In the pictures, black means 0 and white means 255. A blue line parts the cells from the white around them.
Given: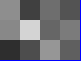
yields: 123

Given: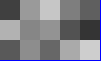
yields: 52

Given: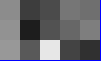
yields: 126

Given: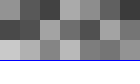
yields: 117

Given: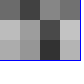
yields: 195

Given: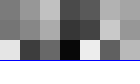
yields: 151

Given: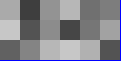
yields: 162

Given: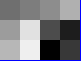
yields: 29
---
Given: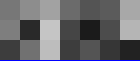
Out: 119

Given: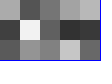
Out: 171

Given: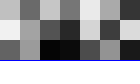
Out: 192

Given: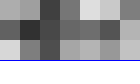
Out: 173

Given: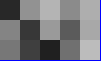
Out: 40

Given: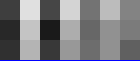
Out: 62

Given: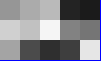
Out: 150

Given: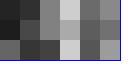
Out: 36
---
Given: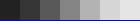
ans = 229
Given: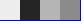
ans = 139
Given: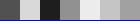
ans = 161
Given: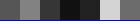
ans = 108
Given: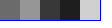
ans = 208
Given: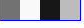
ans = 188
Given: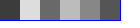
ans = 85
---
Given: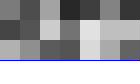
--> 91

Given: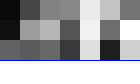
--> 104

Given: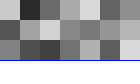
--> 65

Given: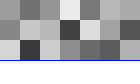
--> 205

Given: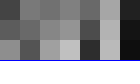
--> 160

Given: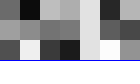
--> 58
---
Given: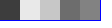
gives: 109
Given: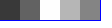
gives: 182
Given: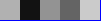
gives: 100
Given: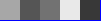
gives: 233
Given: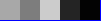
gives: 36
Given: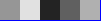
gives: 96
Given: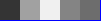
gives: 132
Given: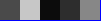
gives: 45
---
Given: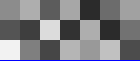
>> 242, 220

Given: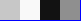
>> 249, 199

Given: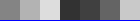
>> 221, 201

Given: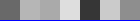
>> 222, 203

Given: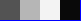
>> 243, 182

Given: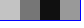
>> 195, 153
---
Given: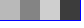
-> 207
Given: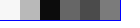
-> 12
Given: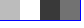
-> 57
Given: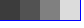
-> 128
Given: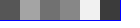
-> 113
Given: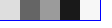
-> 155
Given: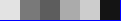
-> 93
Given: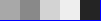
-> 211
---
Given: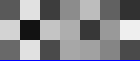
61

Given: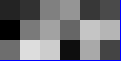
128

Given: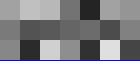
184

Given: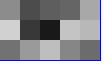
94

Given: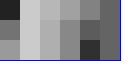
183

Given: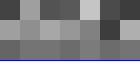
83

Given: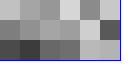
151

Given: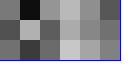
149

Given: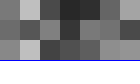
74

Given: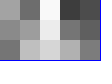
249
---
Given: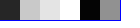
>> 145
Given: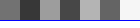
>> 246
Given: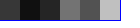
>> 192
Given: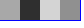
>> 144
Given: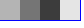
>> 229
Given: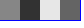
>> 100
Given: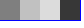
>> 55
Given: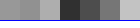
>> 195
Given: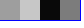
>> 124
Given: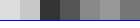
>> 118
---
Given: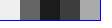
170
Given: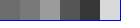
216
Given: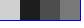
120
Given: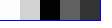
51
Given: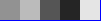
229
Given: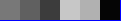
5
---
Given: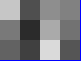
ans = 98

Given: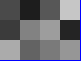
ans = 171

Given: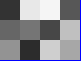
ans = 147

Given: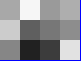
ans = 134

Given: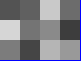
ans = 124

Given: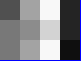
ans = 120

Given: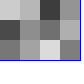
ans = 119
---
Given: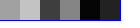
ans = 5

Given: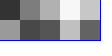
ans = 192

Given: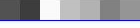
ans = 129

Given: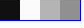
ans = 180

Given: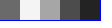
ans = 76

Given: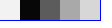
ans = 169
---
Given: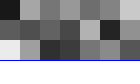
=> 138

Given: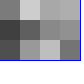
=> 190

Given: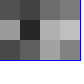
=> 162

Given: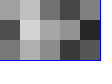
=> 58

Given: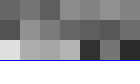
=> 117

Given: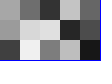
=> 190
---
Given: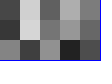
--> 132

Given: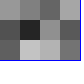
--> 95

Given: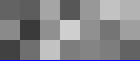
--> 65

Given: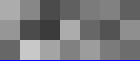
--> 103

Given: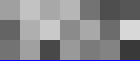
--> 115

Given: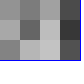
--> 131
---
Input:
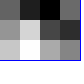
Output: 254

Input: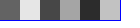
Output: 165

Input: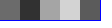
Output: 165

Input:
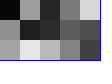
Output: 186

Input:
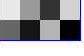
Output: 22

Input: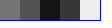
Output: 20

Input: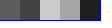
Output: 203

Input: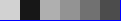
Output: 147

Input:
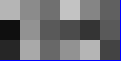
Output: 146
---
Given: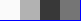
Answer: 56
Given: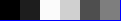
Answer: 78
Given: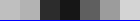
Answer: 156
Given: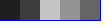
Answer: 147
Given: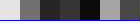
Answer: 165
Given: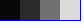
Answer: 113
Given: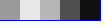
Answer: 79
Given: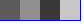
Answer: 56
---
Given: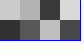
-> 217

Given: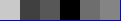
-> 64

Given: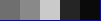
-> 111

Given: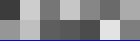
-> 94

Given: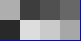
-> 103

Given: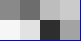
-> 203

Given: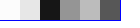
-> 231

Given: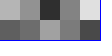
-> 95

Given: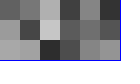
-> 162

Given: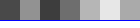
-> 61
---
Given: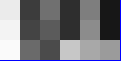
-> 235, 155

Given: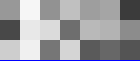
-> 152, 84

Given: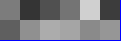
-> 124, 150

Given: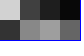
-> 210, 101

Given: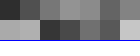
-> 46, 198

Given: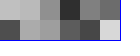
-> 192, 216
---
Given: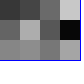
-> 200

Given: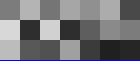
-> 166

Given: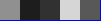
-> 214

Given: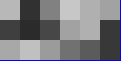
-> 199

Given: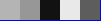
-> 233

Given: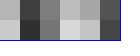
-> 189

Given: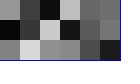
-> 190

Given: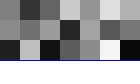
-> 203

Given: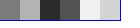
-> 82

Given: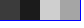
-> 165
